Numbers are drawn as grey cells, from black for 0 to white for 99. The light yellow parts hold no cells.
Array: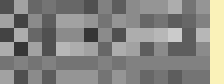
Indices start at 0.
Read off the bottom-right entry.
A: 45
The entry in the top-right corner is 58
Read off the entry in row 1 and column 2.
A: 54
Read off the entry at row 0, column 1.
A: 63
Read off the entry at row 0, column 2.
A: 40
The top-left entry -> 31
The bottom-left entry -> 63
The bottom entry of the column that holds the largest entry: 36
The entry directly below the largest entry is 36
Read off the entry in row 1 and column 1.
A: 26
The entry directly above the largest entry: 36
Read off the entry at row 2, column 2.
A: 40
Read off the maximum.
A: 79
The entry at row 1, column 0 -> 63
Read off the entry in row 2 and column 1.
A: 67
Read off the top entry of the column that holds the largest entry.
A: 67
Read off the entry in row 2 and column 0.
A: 26

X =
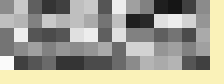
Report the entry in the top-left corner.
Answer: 54
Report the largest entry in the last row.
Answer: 97
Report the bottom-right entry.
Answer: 25
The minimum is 8
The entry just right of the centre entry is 87
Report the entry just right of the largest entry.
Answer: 25
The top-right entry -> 54
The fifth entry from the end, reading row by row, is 70
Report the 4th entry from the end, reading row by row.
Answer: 66
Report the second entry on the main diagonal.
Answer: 70
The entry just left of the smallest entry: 12
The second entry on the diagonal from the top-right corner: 82
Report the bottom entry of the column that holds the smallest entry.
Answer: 70
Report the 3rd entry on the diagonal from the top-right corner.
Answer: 45
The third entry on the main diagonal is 33
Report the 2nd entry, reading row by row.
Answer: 78
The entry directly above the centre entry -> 45
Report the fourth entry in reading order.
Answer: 20
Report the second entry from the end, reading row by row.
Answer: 33

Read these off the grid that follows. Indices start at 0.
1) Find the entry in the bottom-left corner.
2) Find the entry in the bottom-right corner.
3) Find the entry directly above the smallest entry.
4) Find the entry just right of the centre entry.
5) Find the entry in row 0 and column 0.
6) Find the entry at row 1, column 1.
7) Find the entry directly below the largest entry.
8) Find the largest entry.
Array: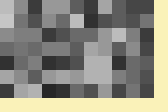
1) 23
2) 27
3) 59
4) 64
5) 73
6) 45
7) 54
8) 77

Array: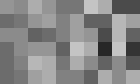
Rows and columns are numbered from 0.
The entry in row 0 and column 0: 58
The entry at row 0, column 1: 54
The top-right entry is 29
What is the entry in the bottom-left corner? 42
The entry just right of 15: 76
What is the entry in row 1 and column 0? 42
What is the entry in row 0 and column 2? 67
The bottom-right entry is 67
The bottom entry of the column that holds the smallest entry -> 67
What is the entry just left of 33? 54
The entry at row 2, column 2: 38

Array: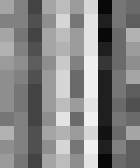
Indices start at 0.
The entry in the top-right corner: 41
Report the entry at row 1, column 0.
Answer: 50
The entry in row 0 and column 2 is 26
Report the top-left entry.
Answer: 64
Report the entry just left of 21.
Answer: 93
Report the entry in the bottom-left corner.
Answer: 60
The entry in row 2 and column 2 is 26
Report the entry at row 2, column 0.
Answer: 64
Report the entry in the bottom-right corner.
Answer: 36
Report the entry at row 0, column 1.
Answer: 50
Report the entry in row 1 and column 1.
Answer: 50
